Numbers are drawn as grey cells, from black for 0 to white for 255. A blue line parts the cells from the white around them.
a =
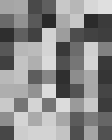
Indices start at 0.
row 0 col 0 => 165
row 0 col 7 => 223
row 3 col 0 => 87
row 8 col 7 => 102
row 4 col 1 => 195
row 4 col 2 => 175
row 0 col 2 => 73
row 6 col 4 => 53
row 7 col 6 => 201
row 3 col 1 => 183
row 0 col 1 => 168
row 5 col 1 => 194
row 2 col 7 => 62
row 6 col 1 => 173
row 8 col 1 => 212
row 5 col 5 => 141
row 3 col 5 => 108
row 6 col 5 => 83
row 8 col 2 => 170
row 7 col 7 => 60
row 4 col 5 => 118
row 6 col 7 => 69
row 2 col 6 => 66
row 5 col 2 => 93
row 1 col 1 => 146

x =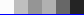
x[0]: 252
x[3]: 177

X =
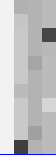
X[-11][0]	242
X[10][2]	179
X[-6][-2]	179
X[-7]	[242, 201, 165, 187]
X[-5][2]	179
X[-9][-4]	242
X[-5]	[242, 187, 179, 187]
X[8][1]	201
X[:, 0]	[242, 242, 242, 242, 242, 242, 242, 242, 242, 242, 242]
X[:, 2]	[179, 179, 179, 179, 165, 179, 179, 179, 179, 160, 179]
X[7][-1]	214

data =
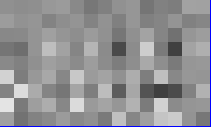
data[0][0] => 144
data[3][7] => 139
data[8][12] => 203
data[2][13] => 150
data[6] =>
[131, 220, 171, 132, 118, 165, 126, 189, 93, 167, 83, 63, 75, 130, 178]
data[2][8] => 118
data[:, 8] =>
[145, 128, 118, 74, 125, 145, 93, 150, 192]
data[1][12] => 148
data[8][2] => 130
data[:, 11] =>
[129, 133, 133, 122, 142, 191, 63, 210, 196]
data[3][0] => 117
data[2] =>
[136, 137, 148, 160, 149, 142, 155, 145, 118, 144, 163, 133, 113, 150, 157]
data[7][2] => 158
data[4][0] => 137
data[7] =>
[228, 122, 158, 173, 135, 219, 154, 164, 150, 178, 123, 210, 139, 149, 151]
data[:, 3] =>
[152, 131, 160, 190, 159, 168, 132, 173, 138]
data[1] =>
[156, 146, 149, 131, 142, 148, 131, 146, 128, 150, 128, 133, 148, 129, 134]
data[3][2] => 148
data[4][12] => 122
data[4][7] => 140
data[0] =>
[144, 141, 143, 152, 155, 137, 119, 128, 145, 150, 117, 129, 125, 162, 161]
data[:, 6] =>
[119, 131, 155, 181, 157, 155, 126, 154, 144]
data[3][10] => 205
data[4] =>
[137, 129, 144, 159, 152, 139, 157, 140, 125, 142, 169, 142, 122, 150, 152]
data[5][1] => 125
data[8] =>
[160, 114, 130, 138, 155, 137, 144, 122, 192, 134, 159, 196, 203, 147, 119]

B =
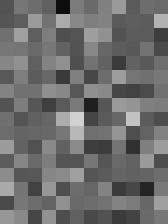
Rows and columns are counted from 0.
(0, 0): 83
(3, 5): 83
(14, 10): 103
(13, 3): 151
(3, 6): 135
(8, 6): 69
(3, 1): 117
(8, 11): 77
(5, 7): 108
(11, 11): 77
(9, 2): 102
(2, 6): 158
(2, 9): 92
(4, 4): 144
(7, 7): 86
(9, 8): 149
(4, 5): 79
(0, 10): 109
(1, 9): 94
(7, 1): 125
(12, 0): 140
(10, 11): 156
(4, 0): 134
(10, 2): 81
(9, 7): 114
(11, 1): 134
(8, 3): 102
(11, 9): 98
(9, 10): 99
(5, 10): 112
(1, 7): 130
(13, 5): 109
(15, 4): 77
